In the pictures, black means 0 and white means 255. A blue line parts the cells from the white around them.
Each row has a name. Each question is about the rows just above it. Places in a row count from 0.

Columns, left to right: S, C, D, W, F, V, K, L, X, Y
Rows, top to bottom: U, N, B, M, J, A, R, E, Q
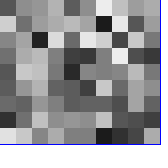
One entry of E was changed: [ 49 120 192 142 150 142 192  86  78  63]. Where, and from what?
1, [112]
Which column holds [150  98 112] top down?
C
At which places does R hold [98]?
1 5 6 9
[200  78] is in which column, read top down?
X
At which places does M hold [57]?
5 9

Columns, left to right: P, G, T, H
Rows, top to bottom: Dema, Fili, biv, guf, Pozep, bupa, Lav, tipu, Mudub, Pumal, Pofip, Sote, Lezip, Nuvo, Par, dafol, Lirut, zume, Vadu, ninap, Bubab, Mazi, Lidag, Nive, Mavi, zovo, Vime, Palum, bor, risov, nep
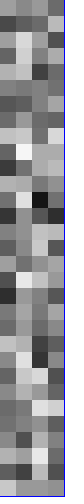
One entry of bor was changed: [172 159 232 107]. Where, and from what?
0, [178]
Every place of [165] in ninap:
1 3
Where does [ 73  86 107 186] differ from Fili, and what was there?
1, [94]
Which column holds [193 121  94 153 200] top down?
G
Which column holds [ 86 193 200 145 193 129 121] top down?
T

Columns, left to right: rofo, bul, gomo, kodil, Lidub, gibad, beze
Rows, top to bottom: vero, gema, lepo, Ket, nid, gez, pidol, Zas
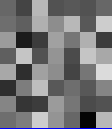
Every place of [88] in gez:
3 5
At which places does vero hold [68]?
1
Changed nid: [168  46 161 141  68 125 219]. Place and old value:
5, [118]

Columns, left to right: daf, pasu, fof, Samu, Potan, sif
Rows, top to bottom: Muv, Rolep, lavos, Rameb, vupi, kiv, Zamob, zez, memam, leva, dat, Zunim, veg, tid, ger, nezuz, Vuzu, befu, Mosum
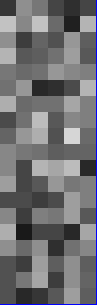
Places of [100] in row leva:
4 5
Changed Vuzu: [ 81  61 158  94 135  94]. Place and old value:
4, [143]
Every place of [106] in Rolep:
3

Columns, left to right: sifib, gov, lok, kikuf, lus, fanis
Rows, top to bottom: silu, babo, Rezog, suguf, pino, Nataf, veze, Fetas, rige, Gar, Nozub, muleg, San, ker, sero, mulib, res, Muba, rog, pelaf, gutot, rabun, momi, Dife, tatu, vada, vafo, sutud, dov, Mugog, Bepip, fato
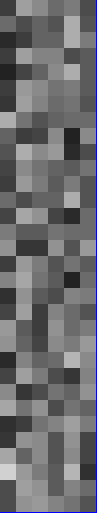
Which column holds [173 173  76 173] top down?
lus
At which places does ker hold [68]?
0 3

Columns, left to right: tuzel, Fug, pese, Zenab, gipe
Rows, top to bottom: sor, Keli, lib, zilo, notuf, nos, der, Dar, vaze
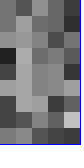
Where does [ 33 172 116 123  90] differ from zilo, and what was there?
2, [109]
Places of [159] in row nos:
0 4

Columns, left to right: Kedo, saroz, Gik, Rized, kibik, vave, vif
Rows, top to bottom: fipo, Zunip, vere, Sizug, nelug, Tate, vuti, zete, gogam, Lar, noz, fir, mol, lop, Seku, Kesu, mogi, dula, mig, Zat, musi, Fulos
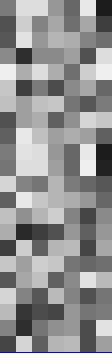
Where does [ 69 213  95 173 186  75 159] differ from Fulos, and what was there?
3, [180]
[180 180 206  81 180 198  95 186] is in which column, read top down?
Rized
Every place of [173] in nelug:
1 3
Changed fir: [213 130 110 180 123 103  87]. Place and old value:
2, [117]
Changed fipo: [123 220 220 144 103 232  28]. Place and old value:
3, [151]

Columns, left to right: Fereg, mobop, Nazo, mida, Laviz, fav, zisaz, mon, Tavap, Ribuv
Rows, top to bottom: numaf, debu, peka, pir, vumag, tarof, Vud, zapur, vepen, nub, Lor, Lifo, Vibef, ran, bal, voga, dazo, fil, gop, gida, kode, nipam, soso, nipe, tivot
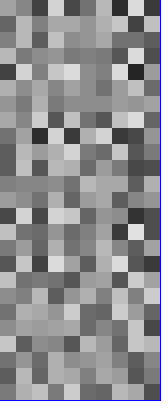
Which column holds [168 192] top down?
mida
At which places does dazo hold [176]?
6
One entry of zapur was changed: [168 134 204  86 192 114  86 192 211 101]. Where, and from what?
8, [219]

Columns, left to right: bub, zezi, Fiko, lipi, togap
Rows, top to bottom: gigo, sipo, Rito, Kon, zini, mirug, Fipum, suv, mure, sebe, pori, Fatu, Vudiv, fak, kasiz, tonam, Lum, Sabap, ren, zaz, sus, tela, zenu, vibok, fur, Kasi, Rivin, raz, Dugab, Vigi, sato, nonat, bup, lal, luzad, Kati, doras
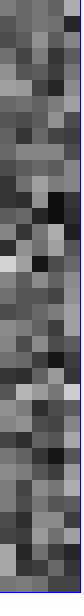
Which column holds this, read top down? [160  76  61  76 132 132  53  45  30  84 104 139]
togap
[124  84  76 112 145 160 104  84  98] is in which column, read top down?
bub

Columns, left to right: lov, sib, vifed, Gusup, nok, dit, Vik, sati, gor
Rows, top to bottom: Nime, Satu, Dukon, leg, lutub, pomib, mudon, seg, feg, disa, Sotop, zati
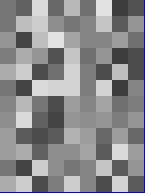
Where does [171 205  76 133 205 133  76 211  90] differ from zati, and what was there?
3, [125]
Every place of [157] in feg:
0 5 7
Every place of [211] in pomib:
3 4 6

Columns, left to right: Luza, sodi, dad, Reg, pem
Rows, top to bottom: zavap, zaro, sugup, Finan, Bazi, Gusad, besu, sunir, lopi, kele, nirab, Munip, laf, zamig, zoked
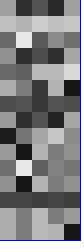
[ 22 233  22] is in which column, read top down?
sodi
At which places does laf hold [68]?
0 1 3
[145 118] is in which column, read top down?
pem

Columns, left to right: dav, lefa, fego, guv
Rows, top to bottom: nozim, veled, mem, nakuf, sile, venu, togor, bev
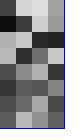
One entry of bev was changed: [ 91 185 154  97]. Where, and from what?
2, [146]
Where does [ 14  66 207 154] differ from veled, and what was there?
1, [60]
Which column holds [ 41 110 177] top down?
fego
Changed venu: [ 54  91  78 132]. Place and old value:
2, [85]

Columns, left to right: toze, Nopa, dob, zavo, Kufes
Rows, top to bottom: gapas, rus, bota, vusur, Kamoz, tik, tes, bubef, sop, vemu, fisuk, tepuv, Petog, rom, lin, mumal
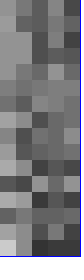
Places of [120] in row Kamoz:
1
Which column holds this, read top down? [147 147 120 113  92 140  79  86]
Nopa
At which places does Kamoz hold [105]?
2 4
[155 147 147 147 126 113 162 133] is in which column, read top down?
toze

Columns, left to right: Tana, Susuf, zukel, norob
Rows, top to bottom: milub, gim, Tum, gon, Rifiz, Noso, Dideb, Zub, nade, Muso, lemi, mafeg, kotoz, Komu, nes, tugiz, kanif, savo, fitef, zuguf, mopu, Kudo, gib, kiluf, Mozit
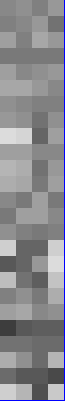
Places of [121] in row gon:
0 1 2 3
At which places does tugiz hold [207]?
0 3
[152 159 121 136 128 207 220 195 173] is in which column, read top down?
norob
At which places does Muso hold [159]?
0 1
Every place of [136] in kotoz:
0
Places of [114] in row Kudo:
0 1

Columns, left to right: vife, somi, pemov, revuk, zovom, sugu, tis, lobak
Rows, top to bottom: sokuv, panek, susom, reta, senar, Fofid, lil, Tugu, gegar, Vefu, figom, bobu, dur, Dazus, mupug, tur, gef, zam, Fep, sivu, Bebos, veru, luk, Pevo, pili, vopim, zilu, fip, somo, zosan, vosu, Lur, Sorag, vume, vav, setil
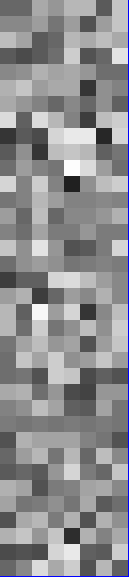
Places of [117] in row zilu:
1 3 5 7
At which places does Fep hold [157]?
0 4
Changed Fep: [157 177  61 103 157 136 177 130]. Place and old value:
7, [136]
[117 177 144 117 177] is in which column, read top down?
somi
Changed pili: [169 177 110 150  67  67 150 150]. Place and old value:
4, [75]
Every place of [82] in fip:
0 7
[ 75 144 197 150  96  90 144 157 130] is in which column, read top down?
somi

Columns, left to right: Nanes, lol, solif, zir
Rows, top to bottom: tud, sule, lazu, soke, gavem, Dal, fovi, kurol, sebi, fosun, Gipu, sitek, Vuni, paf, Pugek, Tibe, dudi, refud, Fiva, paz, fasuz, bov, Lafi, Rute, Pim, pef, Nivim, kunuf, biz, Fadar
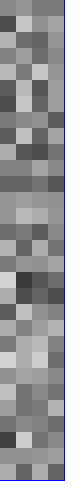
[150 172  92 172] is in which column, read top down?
solif
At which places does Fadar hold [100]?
1 3
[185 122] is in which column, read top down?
lol
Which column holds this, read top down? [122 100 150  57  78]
lol
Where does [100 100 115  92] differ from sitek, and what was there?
3, [86]

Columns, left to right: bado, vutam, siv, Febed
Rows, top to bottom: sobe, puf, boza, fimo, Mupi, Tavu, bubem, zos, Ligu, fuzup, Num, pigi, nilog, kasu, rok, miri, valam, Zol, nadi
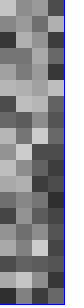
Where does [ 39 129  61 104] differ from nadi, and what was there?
0, [47]
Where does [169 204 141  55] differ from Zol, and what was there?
1, [197]
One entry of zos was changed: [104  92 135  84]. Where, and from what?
2, [141]
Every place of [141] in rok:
2

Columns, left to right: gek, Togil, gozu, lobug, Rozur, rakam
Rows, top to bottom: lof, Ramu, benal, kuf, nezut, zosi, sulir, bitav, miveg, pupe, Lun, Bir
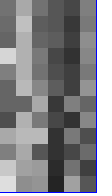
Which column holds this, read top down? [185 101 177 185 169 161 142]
Togil
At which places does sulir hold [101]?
0 1 5

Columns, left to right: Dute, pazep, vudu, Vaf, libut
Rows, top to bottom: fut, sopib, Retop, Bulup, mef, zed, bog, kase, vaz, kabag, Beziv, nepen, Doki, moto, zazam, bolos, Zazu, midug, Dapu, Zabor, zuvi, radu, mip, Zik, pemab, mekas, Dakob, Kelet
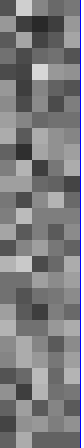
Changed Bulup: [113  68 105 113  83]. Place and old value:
1, [75]
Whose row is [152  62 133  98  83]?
zed
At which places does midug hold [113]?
0 1
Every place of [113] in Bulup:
0 3
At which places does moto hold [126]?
0 2 3 4
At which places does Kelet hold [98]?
0 2 3 4
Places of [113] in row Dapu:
0 2

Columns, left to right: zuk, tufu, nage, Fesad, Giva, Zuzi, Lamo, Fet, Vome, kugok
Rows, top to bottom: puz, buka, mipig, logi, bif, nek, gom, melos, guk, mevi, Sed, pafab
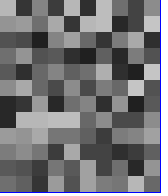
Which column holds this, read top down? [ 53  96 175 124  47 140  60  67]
Lamo
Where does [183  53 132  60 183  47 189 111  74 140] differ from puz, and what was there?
8, [67]
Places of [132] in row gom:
5
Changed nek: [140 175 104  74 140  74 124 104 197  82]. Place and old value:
1, [169]
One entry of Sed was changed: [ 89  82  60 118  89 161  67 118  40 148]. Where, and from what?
7, [111]
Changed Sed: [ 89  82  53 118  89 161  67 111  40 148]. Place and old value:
2, [60]
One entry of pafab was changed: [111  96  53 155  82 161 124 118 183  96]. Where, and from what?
9, [104]

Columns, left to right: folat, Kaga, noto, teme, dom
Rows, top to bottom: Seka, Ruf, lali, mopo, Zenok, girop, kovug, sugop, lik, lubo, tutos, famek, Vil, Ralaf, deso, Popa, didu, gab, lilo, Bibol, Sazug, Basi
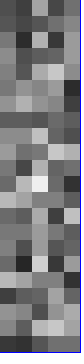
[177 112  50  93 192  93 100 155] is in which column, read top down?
dom
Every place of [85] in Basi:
2
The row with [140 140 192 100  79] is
lik
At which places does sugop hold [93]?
0 1 4

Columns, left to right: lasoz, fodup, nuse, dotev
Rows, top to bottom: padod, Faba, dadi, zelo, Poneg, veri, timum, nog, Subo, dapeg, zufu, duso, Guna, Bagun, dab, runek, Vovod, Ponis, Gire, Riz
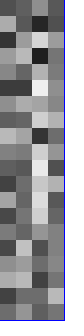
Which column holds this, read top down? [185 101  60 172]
fodup
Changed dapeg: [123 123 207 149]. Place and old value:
0, [129]
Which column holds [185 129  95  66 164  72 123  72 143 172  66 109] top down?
lasoz
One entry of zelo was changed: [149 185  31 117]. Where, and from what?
0, [156]
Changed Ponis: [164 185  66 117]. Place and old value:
0, [172]

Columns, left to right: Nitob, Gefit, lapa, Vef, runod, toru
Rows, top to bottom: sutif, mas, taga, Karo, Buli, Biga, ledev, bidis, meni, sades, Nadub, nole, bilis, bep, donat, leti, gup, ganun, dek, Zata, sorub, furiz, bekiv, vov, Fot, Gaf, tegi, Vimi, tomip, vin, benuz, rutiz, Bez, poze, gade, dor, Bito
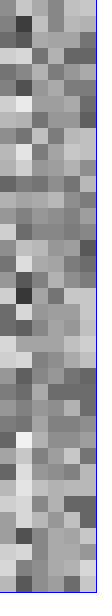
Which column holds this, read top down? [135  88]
toru
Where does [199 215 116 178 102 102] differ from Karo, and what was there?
0, [207]
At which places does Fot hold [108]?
1 3 4 5

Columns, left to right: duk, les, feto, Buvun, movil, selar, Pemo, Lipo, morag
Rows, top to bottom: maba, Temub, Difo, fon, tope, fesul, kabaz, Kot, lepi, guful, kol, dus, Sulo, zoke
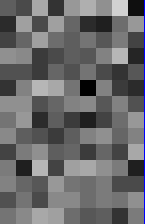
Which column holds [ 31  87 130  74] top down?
Pemo
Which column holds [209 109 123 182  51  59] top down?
Lipo

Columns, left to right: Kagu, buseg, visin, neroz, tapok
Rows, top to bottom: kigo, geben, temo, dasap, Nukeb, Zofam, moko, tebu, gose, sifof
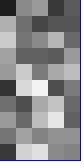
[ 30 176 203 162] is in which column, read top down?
Kagu
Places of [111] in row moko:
0
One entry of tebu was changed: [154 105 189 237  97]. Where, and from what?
3, [230]
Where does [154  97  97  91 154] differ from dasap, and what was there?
0, [162]
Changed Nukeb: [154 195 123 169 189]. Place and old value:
1, [203]

